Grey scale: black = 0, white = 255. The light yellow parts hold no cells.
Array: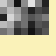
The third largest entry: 202
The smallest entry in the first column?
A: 34
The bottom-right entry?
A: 85
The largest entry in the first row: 226
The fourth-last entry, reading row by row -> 73
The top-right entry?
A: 34
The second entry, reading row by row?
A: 154

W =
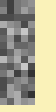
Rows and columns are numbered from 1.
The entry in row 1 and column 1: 103
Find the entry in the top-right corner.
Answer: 145
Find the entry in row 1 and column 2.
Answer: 64
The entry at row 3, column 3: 89
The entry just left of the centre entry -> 103
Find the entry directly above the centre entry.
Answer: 103
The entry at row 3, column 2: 76
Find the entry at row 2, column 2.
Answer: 64
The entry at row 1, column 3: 118
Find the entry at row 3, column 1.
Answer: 76
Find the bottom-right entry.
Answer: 158
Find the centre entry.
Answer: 158
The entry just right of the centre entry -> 131
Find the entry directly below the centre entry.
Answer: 172
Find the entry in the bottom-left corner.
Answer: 145

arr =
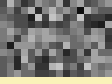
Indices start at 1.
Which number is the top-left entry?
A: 76
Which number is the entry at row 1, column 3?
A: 107
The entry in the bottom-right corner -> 150
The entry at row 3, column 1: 107
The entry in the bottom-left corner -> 91
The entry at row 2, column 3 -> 64
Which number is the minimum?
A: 14
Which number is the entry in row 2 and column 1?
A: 91
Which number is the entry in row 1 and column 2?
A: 179
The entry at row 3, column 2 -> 91
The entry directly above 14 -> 164
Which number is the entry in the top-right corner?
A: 150
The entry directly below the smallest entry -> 195
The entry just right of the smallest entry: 179

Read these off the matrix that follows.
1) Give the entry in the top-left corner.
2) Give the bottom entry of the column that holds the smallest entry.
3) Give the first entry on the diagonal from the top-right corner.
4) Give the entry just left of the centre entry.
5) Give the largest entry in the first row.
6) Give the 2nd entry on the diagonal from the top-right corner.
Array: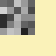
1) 111
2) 33
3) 99
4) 74
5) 194
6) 170

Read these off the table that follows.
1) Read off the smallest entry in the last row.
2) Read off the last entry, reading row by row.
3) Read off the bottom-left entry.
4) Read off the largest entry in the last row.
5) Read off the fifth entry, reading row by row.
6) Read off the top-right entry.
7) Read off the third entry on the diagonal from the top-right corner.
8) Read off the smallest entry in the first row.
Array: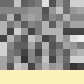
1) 52
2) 68
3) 163
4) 195
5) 108
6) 208
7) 179
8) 83
